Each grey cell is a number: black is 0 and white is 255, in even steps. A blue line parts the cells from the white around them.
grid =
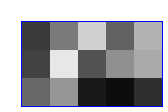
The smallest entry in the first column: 59
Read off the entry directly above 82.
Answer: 208
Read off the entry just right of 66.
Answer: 231
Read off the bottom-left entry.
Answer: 104
